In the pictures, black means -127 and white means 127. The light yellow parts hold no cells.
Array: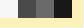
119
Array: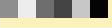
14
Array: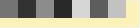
-11
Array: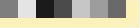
-1
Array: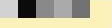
82
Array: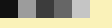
-110
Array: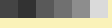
-59
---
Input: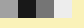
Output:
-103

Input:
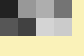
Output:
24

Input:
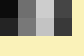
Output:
-16

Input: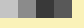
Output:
11

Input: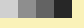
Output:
14

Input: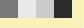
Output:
105
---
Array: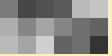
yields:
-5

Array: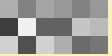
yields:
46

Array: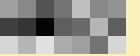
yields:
31

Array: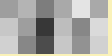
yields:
30

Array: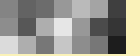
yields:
4

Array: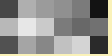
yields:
-56

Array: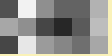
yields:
-46

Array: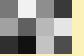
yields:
-7
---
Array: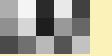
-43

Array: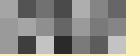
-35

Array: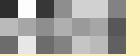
58

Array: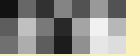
102

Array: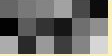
4

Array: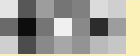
58

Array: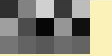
-19

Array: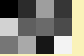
-105
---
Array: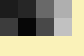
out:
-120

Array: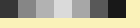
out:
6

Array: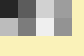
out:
-3

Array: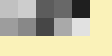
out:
8

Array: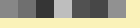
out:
-16

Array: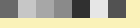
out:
70

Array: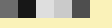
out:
-104
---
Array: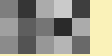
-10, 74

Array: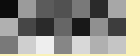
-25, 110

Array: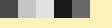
97, 97

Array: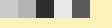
-81, 105

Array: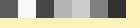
53, 120

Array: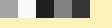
-94, 122

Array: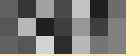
-64, 84

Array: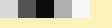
-116, 119

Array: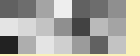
15, 110
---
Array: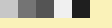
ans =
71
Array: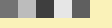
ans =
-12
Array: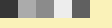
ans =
-73
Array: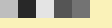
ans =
62
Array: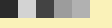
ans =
-84
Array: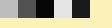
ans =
61
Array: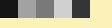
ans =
-107
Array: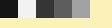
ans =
-107
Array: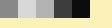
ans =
8
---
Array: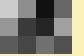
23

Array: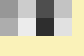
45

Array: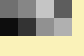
-114

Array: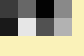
-102

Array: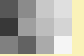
-71

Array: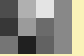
-72

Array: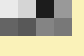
-27

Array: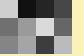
-15

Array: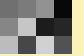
6

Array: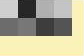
-19
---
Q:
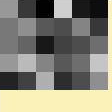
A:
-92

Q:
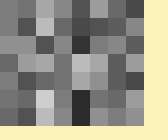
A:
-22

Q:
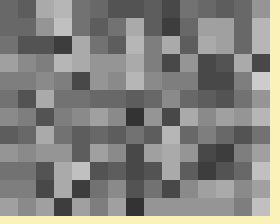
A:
32

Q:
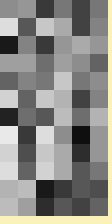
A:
60

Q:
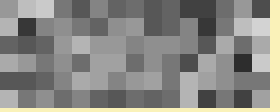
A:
52
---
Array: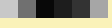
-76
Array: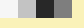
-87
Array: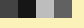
61
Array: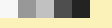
-49
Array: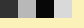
-120
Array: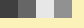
103
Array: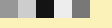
109
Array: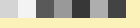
46
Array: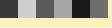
-101
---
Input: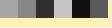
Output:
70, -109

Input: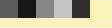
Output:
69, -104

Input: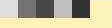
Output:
93, -77

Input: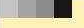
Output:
67, -104

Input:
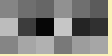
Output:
70, -121

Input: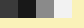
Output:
114, -103

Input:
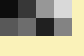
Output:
89, -114
